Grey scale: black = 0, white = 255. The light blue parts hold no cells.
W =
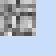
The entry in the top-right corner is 179
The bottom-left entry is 108
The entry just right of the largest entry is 78
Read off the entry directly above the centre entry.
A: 138
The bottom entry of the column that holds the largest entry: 233
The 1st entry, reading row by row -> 179
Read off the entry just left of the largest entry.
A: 179
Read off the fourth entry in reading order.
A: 206
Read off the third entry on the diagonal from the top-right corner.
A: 179
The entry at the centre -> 65
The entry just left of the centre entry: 221
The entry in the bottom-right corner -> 164
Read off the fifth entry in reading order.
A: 65
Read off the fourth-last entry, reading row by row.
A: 108
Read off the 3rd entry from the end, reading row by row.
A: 78
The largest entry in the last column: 206
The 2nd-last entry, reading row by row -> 78

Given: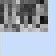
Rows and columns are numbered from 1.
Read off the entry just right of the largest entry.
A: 63
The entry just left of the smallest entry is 175
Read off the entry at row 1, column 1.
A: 103
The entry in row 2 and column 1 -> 63
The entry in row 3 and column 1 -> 51
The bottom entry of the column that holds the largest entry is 91
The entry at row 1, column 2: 119
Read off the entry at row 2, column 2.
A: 147
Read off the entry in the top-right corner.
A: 119
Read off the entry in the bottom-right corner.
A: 147
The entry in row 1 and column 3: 103
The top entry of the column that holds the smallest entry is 22
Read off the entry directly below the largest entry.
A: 103
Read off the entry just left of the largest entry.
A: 160
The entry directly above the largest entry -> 191
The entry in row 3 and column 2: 160
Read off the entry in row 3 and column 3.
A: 91
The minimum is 10

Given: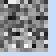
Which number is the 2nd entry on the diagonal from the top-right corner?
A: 165
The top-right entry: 62
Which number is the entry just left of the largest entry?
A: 124
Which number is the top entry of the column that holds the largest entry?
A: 195
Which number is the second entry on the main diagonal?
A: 207
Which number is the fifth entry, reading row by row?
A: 207
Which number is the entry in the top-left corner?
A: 109
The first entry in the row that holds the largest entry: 78
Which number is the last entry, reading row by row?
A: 165
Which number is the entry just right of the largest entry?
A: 207
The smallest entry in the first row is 34
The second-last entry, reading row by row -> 181
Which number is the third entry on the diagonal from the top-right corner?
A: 78
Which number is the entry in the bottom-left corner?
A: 165
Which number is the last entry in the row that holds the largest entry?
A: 62
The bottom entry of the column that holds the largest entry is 124
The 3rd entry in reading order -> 238
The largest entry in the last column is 223
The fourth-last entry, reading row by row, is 165
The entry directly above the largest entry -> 181
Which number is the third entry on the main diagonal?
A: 109

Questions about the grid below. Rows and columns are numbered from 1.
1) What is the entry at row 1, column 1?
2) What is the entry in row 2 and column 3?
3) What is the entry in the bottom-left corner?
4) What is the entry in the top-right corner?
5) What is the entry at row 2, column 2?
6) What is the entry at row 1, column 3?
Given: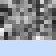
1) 160
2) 188
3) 146
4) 188
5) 92
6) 201

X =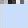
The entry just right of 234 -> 106
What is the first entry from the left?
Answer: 163
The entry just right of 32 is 64
